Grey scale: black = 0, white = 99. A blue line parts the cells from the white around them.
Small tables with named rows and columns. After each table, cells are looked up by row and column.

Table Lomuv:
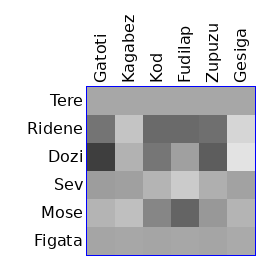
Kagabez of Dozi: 69
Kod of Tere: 65
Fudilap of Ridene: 41
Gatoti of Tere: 65
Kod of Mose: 52
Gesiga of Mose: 70
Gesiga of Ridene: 83
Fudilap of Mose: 39
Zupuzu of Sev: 68
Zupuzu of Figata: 64
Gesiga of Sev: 63
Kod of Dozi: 46
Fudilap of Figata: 65
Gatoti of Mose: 70
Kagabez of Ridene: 76
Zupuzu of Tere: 65
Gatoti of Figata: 64
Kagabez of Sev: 62

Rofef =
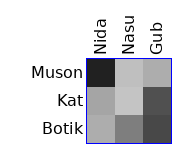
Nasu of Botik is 49
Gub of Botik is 28
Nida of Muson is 13
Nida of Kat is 64
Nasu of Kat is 76
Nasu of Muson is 74
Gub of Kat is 31
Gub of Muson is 67
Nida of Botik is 67
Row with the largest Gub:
Muson

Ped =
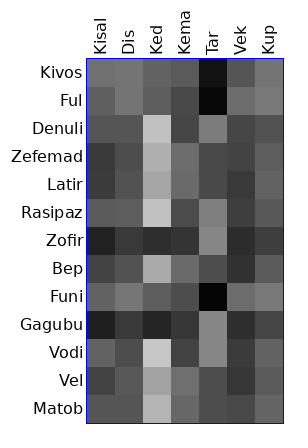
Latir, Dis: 32
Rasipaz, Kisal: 35
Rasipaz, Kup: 34
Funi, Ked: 36
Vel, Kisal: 26
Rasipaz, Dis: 36
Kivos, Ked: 38
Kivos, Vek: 33
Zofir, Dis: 22
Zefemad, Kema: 42
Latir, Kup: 38
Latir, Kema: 41
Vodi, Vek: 23
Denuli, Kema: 27
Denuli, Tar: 48
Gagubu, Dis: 22
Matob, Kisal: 33
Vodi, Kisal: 38
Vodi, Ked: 77
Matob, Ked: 70

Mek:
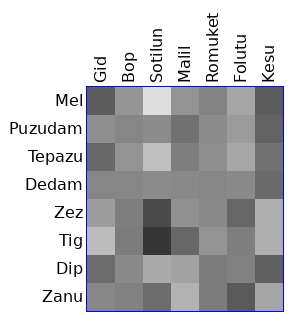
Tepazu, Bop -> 57
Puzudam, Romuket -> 54
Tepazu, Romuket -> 55
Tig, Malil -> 40
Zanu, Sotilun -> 42
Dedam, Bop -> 52
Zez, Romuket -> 53
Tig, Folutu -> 49
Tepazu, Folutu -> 65
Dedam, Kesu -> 41
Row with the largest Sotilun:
Mel

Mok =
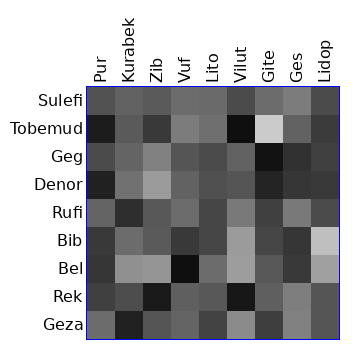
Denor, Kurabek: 44
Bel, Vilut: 61
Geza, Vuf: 39
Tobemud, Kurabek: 35
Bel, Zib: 58
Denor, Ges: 21
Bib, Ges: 21
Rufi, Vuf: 42
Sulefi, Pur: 32
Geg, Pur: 29
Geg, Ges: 19
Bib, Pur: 22
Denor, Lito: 31
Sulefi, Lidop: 29
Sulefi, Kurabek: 38
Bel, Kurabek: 56
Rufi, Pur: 39
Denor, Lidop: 22
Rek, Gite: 37
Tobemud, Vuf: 48

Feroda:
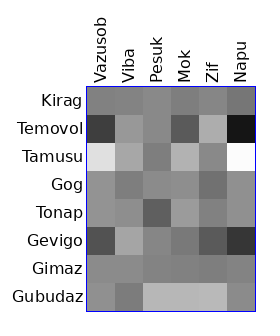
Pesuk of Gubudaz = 71
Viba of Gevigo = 64
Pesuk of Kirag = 53
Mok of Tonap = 60
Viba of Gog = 49
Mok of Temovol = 35
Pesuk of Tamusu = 49
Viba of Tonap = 55
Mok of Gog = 55
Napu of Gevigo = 21
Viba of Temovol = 59
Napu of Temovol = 8
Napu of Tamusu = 98
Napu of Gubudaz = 54

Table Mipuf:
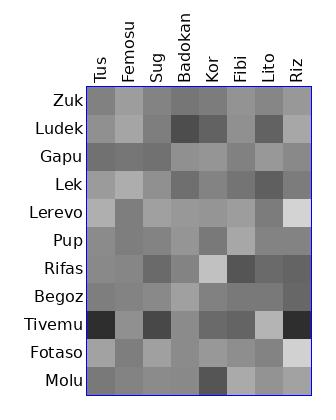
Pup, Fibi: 65
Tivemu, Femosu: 56
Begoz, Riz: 40
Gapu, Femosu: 46
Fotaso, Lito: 51
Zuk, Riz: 59
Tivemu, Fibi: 39
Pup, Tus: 54
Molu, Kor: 33
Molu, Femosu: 51
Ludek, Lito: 38
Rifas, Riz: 39
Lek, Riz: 48
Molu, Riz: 63
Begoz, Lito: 47
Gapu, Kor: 58
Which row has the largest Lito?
Tivemu

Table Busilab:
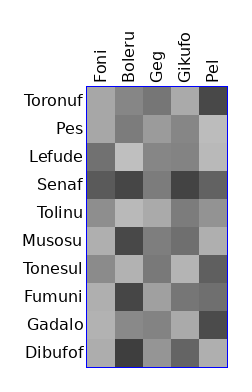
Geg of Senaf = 48
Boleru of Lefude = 74
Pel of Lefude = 72
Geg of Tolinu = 66
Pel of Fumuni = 43
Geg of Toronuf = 46
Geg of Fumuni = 62
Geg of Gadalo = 51
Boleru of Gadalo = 53
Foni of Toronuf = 65
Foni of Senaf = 35
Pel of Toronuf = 28
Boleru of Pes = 48
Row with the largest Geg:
Tolinu

